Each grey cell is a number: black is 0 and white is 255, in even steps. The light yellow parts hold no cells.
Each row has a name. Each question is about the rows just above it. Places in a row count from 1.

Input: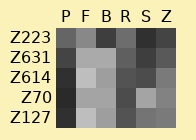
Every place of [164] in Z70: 2 3 5
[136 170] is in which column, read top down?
F

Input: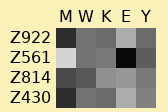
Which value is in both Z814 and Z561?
[121]
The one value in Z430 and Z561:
[115]
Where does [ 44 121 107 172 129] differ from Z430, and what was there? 2, [115]
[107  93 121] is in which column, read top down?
Y
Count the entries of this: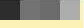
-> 4
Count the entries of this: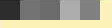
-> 5
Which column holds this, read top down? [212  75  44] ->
M

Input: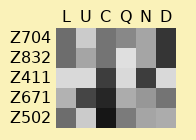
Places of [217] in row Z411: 1 2 4 6
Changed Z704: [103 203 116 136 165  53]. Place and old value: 1, [109]
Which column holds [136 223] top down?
Q
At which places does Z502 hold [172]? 6
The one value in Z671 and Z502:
[172]
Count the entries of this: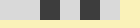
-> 6
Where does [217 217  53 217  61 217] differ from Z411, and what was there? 3, [61]

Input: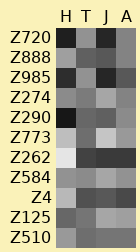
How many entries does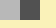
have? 2
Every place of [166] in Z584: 3
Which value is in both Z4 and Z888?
[88]

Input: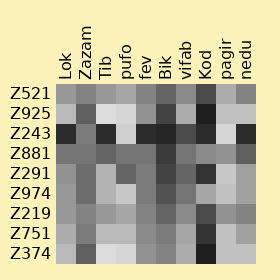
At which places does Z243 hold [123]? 2
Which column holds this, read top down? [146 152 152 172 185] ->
Lok
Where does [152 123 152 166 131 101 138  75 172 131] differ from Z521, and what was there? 2, [131]
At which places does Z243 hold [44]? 1 3 5 8 10
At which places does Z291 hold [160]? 10
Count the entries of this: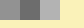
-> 3
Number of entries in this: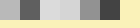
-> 6

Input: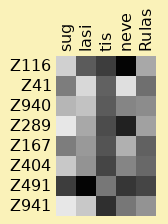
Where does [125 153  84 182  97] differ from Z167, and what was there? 4, [176]
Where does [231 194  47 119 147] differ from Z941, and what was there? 2, [200]
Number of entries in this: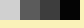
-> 4

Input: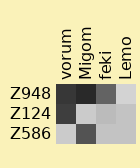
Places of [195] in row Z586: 3 4
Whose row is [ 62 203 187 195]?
Z124
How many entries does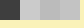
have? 4
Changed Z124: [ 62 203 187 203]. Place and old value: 4, [195]
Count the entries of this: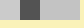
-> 4

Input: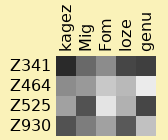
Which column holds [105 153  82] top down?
Mig
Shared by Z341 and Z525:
[70]
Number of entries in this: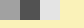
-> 3
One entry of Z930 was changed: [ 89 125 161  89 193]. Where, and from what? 1, [82]
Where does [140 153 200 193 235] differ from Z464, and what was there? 4, [185]
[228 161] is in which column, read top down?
Fom
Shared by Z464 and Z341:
[140]

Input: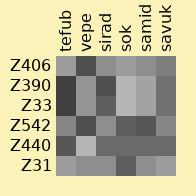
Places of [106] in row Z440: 3 4 5 6
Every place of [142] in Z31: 2 3 5
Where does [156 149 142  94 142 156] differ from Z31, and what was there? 2, [142]

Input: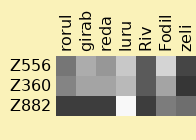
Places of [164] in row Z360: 2 3 6
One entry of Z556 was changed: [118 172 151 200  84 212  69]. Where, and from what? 5, [90]
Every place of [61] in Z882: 1 2 3 5

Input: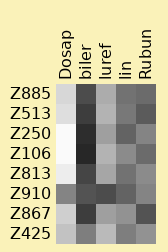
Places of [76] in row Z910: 3
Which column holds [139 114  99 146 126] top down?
lin
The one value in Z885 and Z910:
[76]

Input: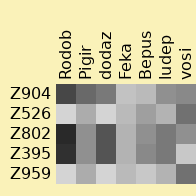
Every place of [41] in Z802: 1
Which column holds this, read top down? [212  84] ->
dodaz

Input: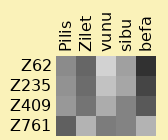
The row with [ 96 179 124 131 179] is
Z761
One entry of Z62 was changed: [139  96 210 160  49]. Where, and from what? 2, [102]
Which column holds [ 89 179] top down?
befa

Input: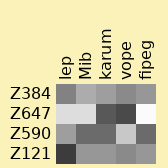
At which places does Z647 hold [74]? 4
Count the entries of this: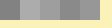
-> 5
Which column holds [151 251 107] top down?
fipeg
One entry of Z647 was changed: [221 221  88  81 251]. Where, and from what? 4, [74]
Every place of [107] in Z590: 2 3 5
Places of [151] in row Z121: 2 3 5
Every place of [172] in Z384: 2

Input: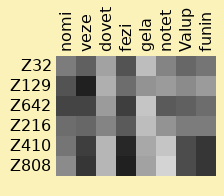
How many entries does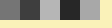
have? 5
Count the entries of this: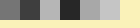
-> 6

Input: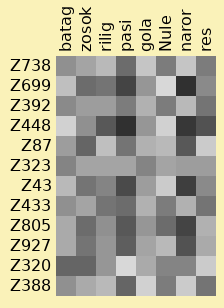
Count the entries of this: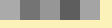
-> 5
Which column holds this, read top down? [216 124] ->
Nule
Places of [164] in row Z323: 2 3 4 6
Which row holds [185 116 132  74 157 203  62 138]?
Z43
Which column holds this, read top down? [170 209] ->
gola
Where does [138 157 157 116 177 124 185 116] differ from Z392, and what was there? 4, [124]
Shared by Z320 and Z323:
[132]

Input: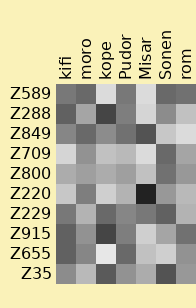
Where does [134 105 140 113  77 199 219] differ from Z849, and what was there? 5, [83]
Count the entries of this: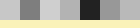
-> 7
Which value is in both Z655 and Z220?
[207]
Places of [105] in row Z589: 2 6
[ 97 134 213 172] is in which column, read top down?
kifi
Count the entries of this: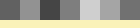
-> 7

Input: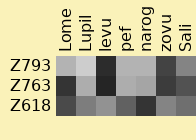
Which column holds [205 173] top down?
Lupil
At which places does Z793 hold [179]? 1 4 5
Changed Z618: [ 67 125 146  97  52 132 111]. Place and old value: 1, [74]

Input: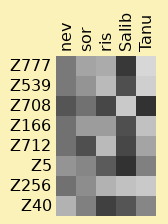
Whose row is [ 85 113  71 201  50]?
Z708
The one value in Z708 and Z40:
[85]
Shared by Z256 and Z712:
[113]
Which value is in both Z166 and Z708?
[113]

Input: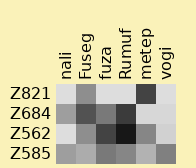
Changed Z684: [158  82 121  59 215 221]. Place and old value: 6, [215]
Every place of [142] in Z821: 2
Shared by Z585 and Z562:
[134]
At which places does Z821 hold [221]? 1 3 4 6
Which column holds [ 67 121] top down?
fuza
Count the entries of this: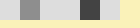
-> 6
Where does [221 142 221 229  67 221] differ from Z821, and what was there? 4, [221]

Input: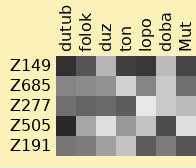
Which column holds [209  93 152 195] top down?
ton
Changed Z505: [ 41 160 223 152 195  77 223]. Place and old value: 2, [166]
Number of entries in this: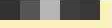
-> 5
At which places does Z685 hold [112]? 7

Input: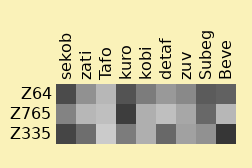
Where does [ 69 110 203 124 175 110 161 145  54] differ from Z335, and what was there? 6, [104]
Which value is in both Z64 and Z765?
[183]
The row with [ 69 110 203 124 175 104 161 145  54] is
Z335
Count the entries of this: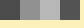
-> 4

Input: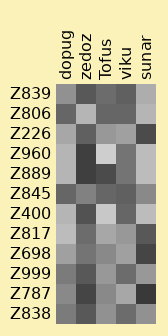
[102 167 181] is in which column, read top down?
dopug
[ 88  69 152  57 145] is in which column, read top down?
sunar
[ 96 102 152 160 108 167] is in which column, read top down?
viku
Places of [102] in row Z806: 1 3 4
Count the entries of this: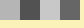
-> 4
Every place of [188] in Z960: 5

